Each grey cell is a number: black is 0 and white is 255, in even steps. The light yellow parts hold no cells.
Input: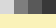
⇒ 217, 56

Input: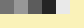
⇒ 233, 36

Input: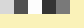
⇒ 253, 52

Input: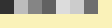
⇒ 220, 49

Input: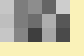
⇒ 205, 62

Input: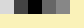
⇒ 217, 1
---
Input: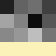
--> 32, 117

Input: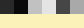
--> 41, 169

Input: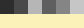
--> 45, 198

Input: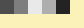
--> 77, 35

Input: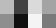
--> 188, 122

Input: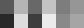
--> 89, 165

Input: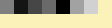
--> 127, 209
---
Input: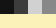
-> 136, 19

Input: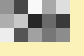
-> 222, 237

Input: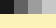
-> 199, 25

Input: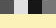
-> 118, 83

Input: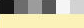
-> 211, 22

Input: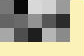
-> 154, 167

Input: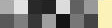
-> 153, 89

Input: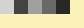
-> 40, 211

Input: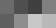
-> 128, 95
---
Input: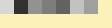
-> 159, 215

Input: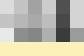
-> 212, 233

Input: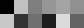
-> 144, 200

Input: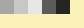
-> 37, 166

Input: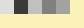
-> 162, 222

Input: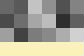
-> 131, 159
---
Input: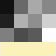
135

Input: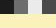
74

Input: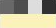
49

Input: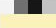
194

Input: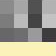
178

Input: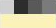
123

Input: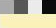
12

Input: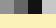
199

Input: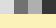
54

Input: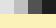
30
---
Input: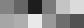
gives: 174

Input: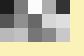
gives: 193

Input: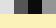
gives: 85

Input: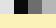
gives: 10

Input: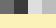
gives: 59

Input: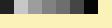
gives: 199
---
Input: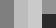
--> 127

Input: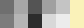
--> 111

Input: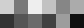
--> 208

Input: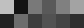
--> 192

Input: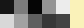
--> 21

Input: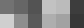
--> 114
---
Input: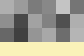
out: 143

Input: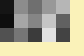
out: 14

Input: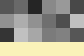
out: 145

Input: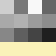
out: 169

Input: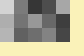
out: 174

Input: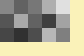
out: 85
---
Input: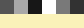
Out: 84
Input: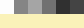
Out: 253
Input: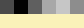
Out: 74
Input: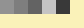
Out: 146
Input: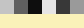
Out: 196
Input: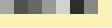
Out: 168
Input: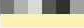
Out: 119
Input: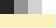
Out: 38
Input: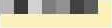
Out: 183
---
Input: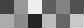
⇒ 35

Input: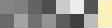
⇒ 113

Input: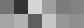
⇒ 95

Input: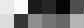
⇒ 143

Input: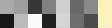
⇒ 250

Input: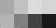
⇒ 66

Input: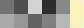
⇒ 99

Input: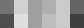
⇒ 159

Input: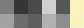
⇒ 94

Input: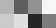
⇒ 37
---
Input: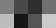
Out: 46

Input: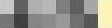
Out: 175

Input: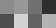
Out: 113

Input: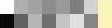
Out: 162

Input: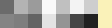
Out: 155

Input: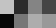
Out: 132

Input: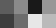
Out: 25
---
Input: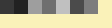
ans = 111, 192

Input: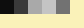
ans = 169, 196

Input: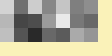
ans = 155, 234

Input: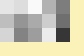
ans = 170, 249

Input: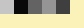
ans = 99, 197

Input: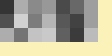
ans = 181, 209

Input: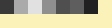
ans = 143, 225

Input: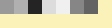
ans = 220, 240

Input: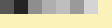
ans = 175, 212
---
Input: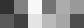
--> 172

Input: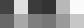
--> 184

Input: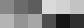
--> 210

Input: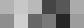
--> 87

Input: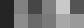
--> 201

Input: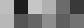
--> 107

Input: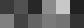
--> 200
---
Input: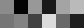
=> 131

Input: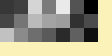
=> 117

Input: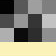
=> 151

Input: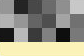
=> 150

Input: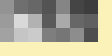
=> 217

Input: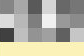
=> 184

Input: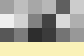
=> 210
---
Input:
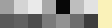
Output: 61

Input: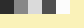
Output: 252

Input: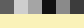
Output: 60

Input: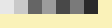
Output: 42

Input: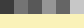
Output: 199

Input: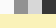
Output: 54

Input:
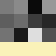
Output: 81

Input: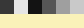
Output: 201
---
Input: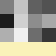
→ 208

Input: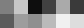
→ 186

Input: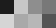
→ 169

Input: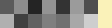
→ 112

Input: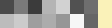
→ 150

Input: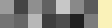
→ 76
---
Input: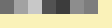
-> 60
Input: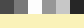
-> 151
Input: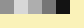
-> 174
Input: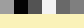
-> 243
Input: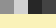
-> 209
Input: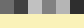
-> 129
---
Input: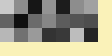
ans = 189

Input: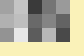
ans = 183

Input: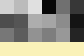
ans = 152

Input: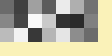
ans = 141

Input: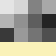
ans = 116

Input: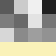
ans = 158
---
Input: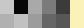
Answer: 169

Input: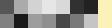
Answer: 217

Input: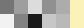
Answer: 220

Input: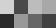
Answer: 73

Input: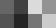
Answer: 65

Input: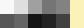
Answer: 160
